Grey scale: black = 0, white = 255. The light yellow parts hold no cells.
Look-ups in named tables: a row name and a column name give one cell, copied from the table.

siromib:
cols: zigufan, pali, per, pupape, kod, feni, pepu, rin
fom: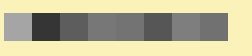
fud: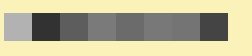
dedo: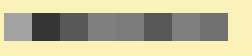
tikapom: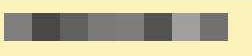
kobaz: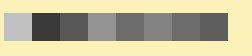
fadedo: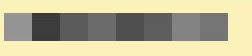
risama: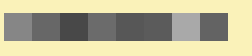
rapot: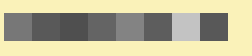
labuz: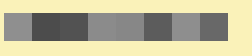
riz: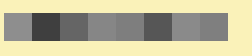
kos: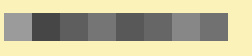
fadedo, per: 90
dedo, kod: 123
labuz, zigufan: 143
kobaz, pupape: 147
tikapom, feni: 83
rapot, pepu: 195
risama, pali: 103
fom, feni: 86
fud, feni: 120
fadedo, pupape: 107
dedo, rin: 113
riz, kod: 126
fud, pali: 50
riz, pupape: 134
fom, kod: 115
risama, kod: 87
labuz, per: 82
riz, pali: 63
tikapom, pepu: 159
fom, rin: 113

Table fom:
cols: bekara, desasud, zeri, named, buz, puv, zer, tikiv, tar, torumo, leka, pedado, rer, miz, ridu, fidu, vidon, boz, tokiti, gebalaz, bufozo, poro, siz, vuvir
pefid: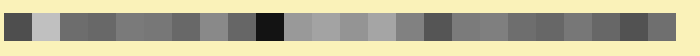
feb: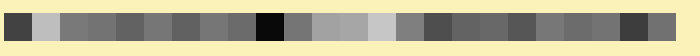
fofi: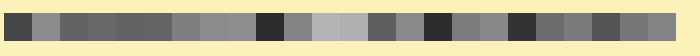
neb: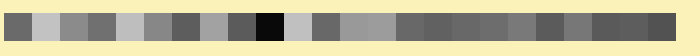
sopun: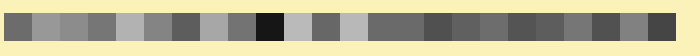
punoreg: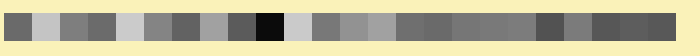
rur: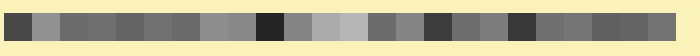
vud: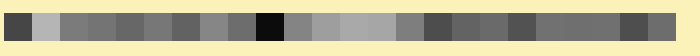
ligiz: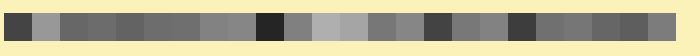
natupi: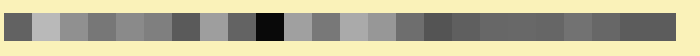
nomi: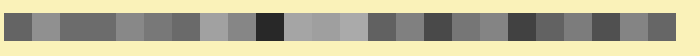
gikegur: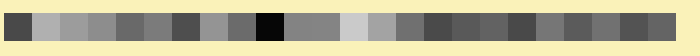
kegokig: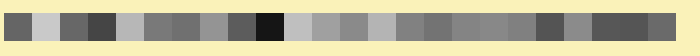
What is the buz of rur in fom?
100
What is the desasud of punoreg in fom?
196
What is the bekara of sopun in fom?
108
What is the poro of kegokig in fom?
87
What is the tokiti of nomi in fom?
65
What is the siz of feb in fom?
61
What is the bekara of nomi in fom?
100
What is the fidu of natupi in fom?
84

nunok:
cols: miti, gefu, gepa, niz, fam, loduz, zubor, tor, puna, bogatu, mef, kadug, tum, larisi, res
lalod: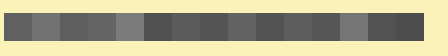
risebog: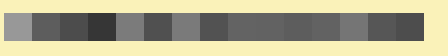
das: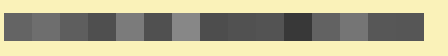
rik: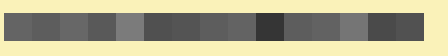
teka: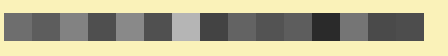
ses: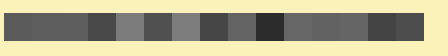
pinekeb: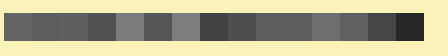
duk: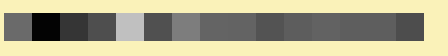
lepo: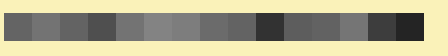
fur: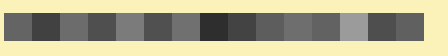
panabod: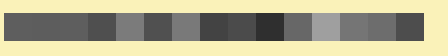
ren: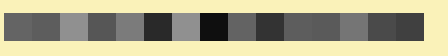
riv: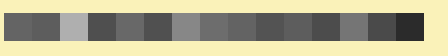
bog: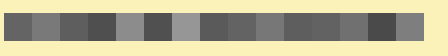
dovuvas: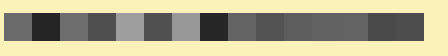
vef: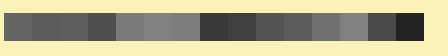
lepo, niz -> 79
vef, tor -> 57
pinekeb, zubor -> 125
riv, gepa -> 175
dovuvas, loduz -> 80
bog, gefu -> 121
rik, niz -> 89
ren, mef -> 93
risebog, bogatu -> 98
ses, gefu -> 93
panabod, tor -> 67

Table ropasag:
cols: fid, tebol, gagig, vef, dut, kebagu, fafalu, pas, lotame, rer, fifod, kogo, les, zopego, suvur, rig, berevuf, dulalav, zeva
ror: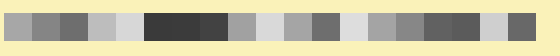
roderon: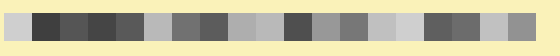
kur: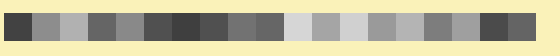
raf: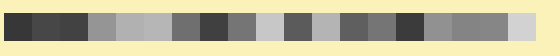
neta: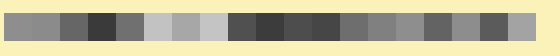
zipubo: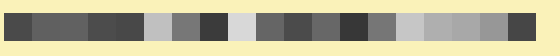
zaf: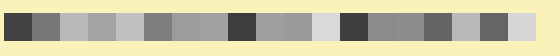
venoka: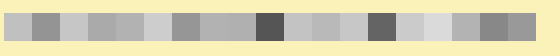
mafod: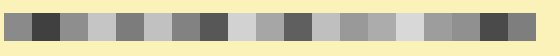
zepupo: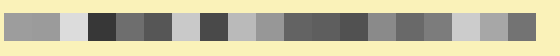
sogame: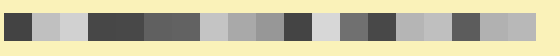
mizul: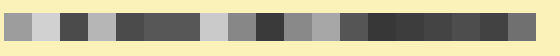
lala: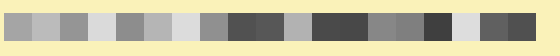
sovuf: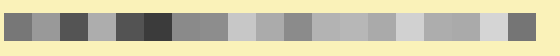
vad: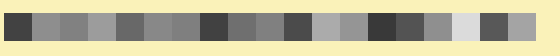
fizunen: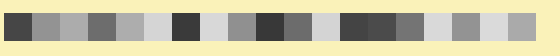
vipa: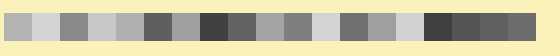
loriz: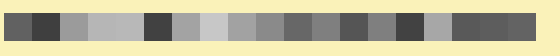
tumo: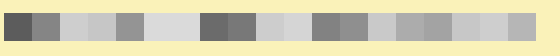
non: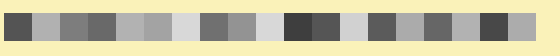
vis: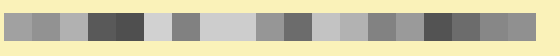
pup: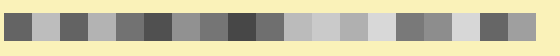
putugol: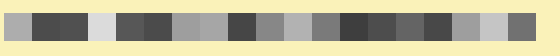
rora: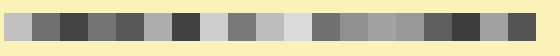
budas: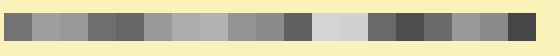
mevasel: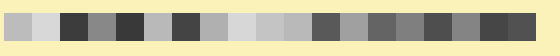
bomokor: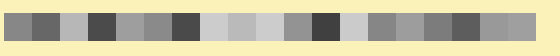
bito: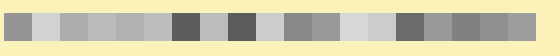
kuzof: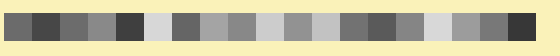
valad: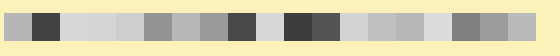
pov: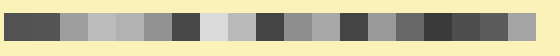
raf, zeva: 210
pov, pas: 218
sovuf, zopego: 170
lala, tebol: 187
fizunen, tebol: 147
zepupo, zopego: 138
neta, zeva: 163
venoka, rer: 85
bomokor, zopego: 134

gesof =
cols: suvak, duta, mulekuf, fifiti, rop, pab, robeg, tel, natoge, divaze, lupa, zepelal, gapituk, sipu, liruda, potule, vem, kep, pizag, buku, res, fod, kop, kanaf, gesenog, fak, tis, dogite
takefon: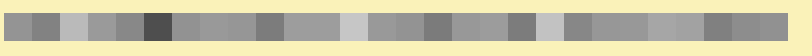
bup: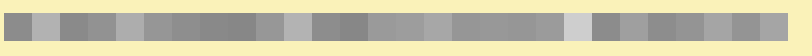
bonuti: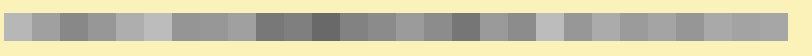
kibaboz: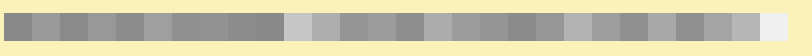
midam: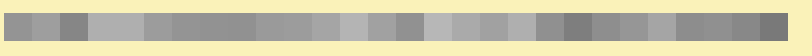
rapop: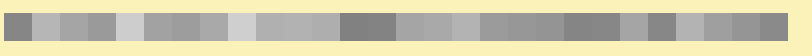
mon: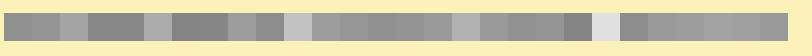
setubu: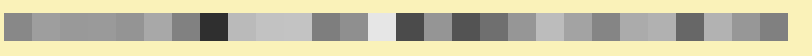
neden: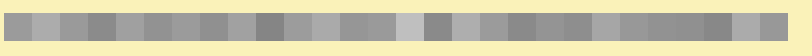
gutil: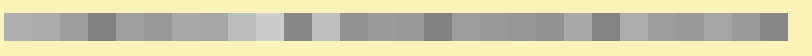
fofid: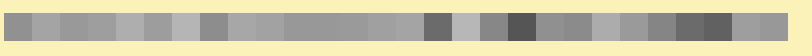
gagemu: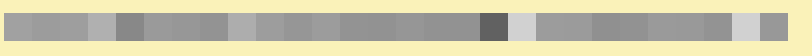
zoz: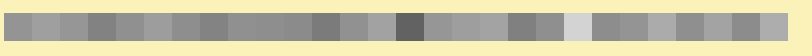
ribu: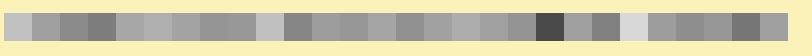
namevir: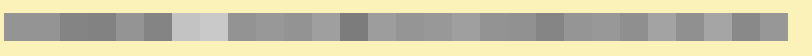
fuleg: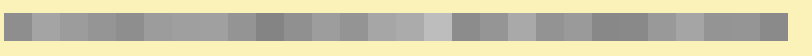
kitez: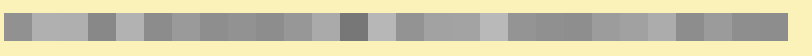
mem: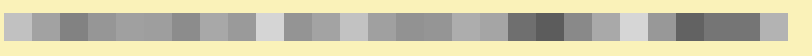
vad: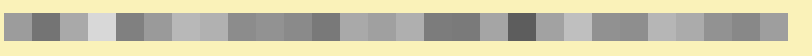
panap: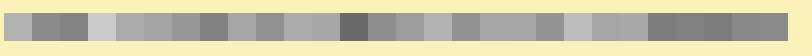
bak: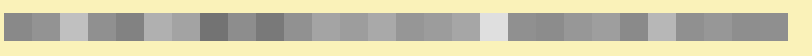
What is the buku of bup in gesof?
155
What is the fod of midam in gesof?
142
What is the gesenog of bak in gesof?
144
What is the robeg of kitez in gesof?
154
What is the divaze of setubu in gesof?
194
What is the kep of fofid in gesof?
135
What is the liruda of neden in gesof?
191
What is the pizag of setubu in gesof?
150
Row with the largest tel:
namevir

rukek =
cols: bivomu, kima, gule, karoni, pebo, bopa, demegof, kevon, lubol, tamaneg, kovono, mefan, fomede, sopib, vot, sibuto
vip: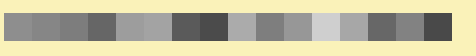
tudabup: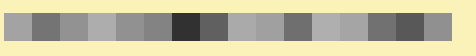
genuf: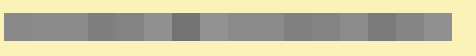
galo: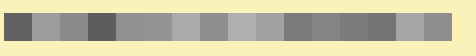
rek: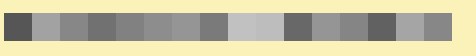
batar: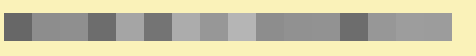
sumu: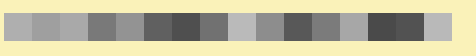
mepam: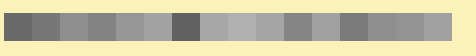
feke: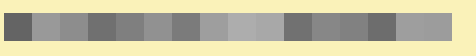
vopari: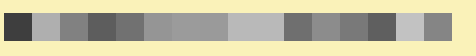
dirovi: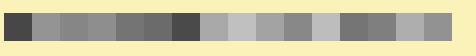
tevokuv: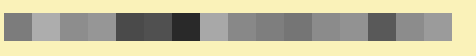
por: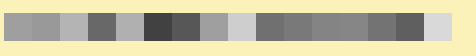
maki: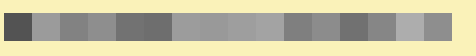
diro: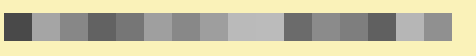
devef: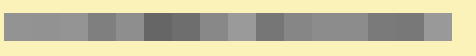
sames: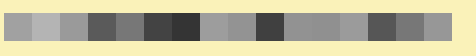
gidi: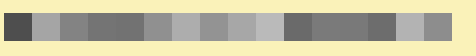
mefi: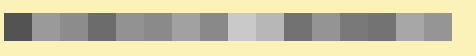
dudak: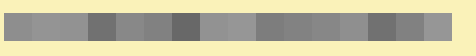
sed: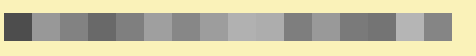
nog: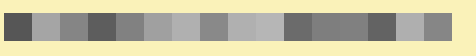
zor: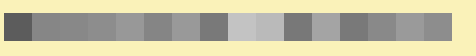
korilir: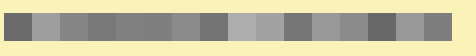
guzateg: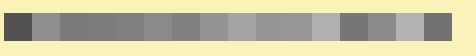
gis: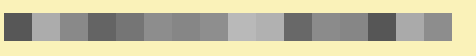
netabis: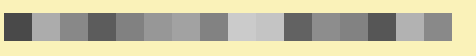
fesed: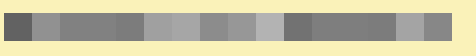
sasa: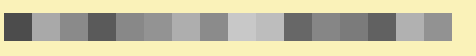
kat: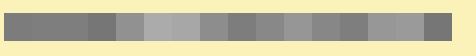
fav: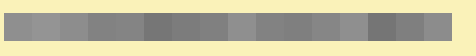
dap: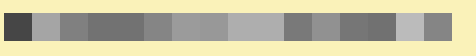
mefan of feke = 135
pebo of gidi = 114
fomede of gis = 134
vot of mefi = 167
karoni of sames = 90
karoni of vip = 102
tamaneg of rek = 189
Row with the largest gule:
por

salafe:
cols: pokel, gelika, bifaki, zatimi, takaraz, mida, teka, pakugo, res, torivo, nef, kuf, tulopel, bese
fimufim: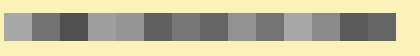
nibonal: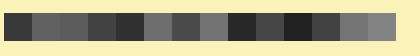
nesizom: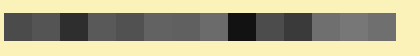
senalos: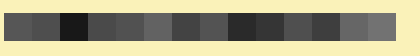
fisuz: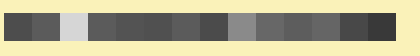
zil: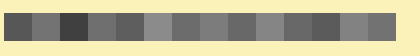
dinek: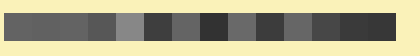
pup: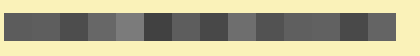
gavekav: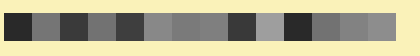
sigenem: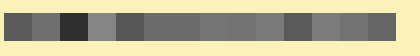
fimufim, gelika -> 114
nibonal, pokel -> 57
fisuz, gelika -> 91
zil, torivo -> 133
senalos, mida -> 98
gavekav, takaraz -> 62
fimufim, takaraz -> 149
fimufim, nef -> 167
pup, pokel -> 92

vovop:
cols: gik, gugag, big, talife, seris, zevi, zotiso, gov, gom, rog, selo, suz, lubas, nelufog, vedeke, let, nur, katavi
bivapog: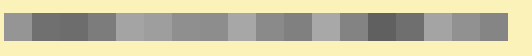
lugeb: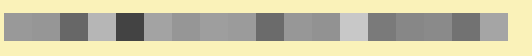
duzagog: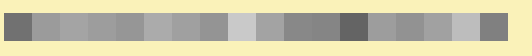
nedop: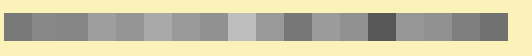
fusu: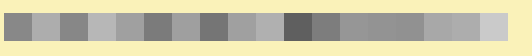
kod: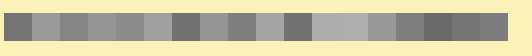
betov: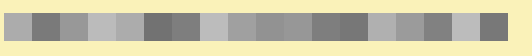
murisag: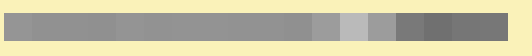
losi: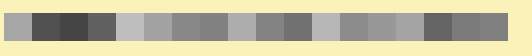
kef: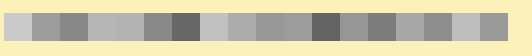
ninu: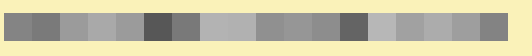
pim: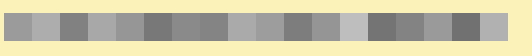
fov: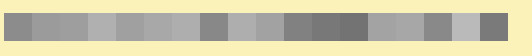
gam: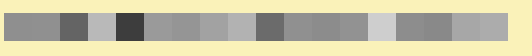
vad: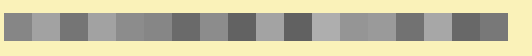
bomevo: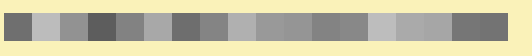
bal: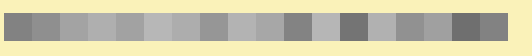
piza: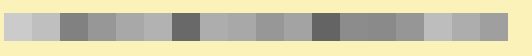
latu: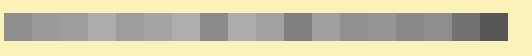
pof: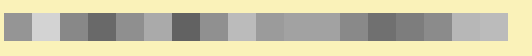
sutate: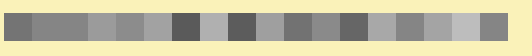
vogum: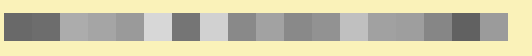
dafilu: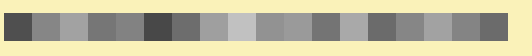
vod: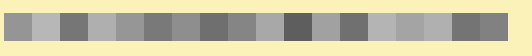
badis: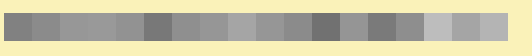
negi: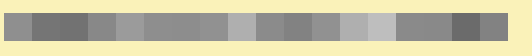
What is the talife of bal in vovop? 175
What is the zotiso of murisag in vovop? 147
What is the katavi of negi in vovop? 130
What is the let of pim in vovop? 154
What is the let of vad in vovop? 167
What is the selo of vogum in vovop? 137
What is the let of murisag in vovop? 112
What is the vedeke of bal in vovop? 145
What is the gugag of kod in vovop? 154
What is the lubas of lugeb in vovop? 200
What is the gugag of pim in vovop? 173
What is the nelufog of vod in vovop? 180
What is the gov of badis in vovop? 150
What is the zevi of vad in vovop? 134

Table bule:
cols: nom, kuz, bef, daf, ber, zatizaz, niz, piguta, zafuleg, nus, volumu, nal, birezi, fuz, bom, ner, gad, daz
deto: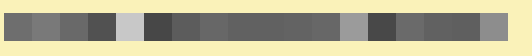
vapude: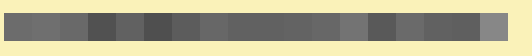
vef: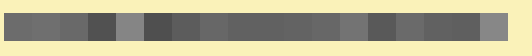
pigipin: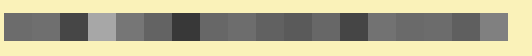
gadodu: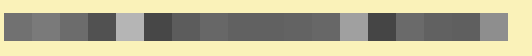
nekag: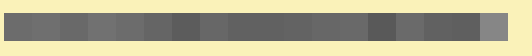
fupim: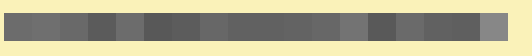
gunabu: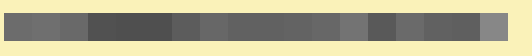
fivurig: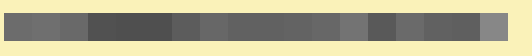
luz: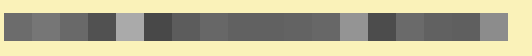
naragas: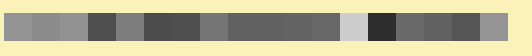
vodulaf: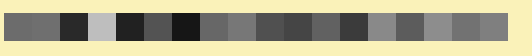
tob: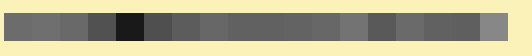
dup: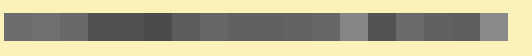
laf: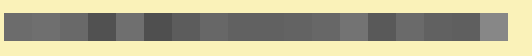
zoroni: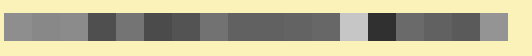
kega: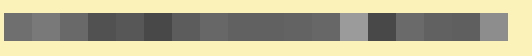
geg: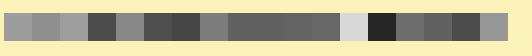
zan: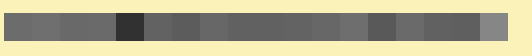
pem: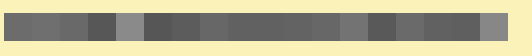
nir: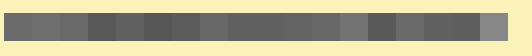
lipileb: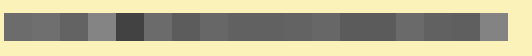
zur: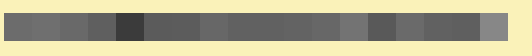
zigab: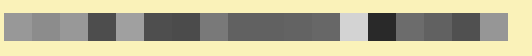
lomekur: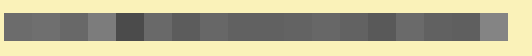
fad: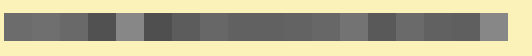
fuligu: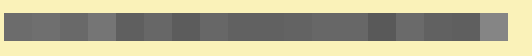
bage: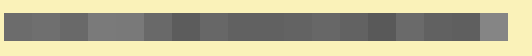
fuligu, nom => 108
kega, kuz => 121
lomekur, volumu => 99
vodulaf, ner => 141
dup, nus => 97
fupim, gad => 95
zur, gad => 95
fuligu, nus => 97
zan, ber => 49
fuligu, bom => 106
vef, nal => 103
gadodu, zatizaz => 71
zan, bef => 105
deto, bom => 106
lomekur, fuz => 89
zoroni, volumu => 99
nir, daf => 88
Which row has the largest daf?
vodulaf

